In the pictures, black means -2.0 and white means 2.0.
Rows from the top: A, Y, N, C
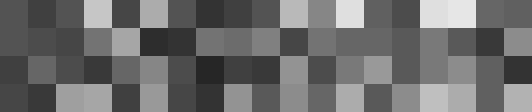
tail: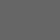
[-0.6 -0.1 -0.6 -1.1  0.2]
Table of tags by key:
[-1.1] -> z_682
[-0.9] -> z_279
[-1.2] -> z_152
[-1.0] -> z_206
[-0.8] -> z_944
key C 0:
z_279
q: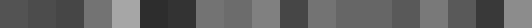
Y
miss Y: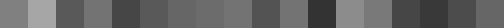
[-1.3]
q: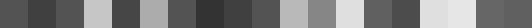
A
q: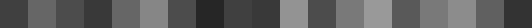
N
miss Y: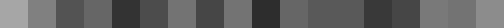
[-0.3]

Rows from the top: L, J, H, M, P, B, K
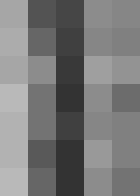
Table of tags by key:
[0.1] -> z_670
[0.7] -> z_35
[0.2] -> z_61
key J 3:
z_670
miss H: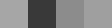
[0.3]
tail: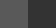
[0.4 0.0]
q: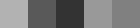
B
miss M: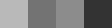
[-0.3]

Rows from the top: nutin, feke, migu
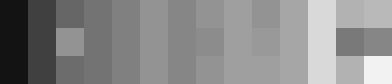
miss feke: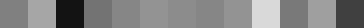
[0.4]
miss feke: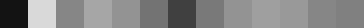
[0.2]
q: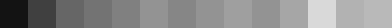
nutin
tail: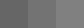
[0.3 0.1 0.3 0.5 0.3 0.6 1.4 0.8 0.9]

